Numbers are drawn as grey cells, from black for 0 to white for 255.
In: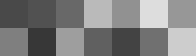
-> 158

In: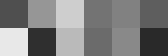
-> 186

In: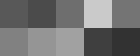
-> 161

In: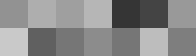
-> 118

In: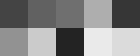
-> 35

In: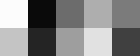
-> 158

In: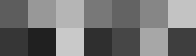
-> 201
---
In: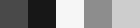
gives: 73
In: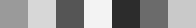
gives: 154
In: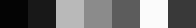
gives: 4
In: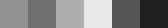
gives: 146
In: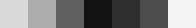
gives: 218
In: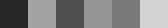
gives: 38
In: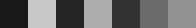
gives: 24
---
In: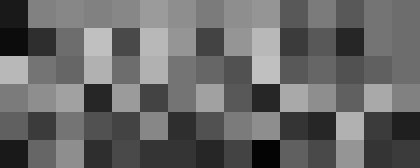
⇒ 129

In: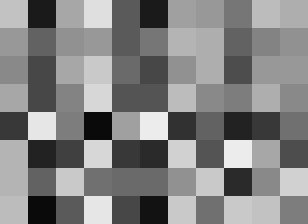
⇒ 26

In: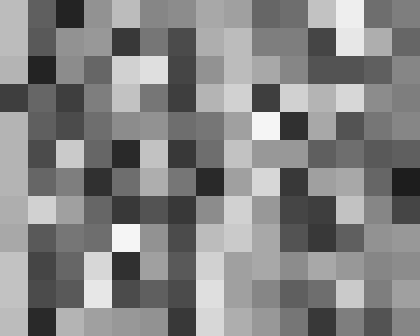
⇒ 95

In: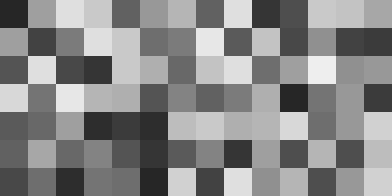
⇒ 159

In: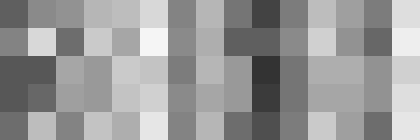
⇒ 138

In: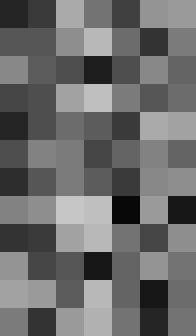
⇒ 58

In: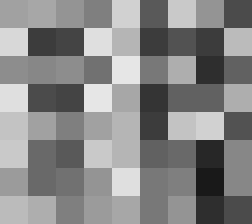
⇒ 167
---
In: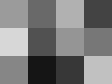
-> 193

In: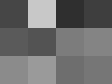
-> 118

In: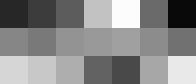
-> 233

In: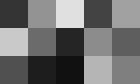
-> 127

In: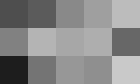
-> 201

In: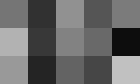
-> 193

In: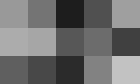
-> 194

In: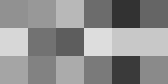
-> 138
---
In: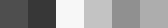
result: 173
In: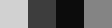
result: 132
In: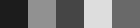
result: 105
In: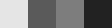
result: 34
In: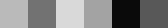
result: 88
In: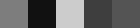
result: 84
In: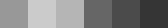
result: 53
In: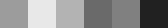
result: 33
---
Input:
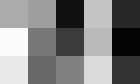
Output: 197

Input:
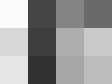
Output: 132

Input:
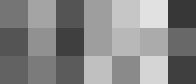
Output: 225

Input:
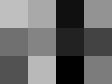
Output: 16

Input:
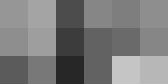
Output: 126

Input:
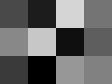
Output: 213
